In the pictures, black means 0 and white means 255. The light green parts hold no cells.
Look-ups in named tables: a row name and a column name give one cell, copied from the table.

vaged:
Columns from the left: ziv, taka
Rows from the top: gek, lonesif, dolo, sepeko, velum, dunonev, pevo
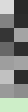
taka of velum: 164
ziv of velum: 158
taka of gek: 41
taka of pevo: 141
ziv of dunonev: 193
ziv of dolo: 53
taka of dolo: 164
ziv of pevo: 153
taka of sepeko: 46
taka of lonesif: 44
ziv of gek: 219
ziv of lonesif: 130
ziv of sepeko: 103

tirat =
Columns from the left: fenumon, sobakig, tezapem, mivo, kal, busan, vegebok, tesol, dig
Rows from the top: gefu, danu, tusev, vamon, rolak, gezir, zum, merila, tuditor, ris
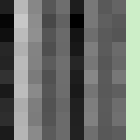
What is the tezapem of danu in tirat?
141
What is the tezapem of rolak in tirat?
130
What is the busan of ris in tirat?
34
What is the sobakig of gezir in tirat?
183
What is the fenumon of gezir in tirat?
50
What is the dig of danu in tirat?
88
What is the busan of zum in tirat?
25
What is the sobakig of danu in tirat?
199
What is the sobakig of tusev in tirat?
187
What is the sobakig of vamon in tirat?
176
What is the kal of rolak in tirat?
111
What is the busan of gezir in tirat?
29
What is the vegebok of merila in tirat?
126
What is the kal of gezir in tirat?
110
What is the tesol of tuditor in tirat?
90

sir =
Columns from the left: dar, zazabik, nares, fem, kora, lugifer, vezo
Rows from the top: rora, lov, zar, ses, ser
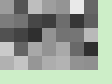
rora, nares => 190
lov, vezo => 95
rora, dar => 156
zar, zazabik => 67
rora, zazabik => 84
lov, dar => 124
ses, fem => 147
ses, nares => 168
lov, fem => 62
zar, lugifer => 117
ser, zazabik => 196
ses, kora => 169
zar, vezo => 185
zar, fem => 147
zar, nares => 47
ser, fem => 173
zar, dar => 81
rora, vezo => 102
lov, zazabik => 115
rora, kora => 148

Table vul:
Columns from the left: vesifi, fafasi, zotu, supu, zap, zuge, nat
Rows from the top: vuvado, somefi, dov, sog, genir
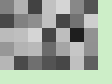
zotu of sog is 185
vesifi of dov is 187
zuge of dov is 30
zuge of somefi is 114
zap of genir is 71
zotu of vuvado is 66
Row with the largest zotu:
dov

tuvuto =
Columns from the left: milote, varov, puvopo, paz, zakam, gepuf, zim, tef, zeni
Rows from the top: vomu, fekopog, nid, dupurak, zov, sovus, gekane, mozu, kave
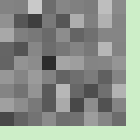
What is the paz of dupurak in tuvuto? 109
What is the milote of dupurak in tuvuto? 101
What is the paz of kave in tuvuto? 139
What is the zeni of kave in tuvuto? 108
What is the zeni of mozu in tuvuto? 132
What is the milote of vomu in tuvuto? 131
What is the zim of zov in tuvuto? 132
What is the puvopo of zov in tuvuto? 140
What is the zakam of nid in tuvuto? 141
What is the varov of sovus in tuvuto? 133
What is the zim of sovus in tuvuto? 124
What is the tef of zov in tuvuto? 133

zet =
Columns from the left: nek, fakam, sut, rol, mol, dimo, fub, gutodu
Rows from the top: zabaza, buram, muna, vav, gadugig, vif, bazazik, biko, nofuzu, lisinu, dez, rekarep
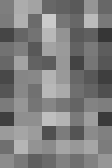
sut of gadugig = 98
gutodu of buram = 121
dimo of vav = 98
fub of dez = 166
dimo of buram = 103
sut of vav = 88
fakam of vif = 134
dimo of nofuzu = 122
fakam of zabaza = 172
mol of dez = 165
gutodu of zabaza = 103
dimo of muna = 89
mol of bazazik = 170
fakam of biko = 150

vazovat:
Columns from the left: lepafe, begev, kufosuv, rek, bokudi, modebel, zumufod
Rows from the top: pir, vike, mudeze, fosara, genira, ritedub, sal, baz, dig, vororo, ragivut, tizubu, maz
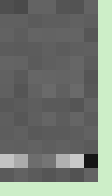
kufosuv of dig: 95
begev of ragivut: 95
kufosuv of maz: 91
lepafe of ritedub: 97
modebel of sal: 106
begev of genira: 99
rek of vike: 94
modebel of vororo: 93
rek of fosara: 96
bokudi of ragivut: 97
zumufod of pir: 99
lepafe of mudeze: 98
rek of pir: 99
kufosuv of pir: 99

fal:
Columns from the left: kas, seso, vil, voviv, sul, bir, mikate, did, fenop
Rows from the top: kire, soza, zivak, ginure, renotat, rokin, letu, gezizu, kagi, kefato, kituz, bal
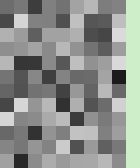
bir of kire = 163
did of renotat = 158
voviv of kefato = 147
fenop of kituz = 120
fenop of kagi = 150
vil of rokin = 135
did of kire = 125

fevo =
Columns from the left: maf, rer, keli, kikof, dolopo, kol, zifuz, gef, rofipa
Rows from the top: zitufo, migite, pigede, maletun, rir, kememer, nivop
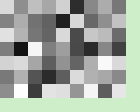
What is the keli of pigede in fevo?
118
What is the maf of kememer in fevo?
121
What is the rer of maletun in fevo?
19
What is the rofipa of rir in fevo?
217
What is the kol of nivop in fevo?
149
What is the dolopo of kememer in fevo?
94
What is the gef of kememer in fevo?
168
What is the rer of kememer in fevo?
176
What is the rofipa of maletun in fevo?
65
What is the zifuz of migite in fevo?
104
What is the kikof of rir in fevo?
94
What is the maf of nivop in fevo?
141
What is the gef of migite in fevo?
143
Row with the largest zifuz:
nivop

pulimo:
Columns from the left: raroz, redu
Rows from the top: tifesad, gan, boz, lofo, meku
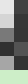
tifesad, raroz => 231
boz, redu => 54
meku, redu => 51
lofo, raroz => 48
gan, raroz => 213
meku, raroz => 166
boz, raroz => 121
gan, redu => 55

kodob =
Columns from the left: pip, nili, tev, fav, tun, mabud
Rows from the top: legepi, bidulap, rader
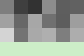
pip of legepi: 126
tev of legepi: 50
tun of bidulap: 93
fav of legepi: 141
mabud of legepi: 97
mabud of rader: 173
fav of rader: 175

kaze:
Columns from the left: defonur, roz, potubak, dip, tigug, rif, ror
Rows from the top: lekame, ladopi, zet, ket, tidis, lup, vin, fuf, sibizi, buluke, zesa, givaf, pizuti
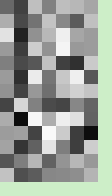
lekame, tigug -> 190
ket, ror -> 156
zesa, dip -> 228
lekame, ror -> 166
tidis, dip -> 193
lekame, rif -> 183
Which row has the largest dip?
buluke

